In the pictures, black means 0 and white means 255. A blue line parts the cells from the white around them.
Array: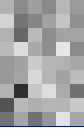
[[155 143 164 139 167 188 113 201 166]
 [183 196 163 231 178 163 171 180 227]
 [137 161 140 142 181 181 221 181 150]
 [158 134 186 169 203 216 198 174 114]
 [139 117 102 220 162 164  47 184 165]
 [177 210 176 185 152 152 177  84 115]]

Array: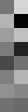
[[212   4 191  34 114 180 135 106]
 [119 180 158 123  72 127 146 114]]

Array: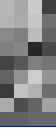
[[ 64 113 100  72 118 148 109 163 104]
 [203 198 187  39 127 204 176 100 105]
 [169 170 127 135  88 147 194  79  98]
 [182 180 136 128  68 100  59 170  97]]

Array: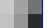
[[115  44]
 [163 149]
 [201 193]]

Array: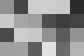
[[ 44  68 147 179]
 [202  62  91 107]
 [205  78 145 224]
 [204 159 200  92]
 [ 69 167 205 162]
 [146 201  74 160]]

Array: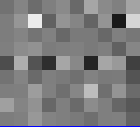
[[164 213 119 134  64  84 107  87  99]
 [128  25 128  97 153 123 148 102 128]
 [138 148 104 127 166 122 111 127 127]
 [166 100 122 122  36 130 189 140 111]
 [105 133 122 128 136 112 134 106 122]
 [138 148 104 127 166 122 111 127 127]
 [127  97 129 124  46 127 128 103 131]
 [108 236 116 146  83 106 157 146 152]
 [132 150 132 140 174 132 127 132 128]
 [114 125 125 127  77 115 126 160 125]]
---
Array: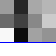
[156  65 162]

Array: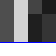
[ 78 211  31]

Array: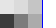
[229 124]

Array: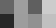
[102 157]

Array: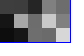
[ 62 167 110]

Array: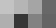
[195  54]

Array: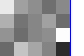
[233 116 134 132]

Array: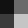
[ 17 197]

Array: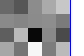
[105 133   8 125]
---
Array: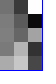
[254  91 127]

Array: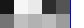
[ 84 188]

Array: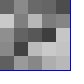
[ 76 124  87  66  95]

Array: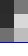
[120  45]

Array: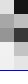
[ 22 167]

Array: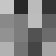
[ 52 189 125 178]

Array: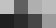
[188  70]

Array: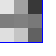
[ 56 128 223]

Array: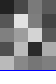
[ 90 126 157  79]
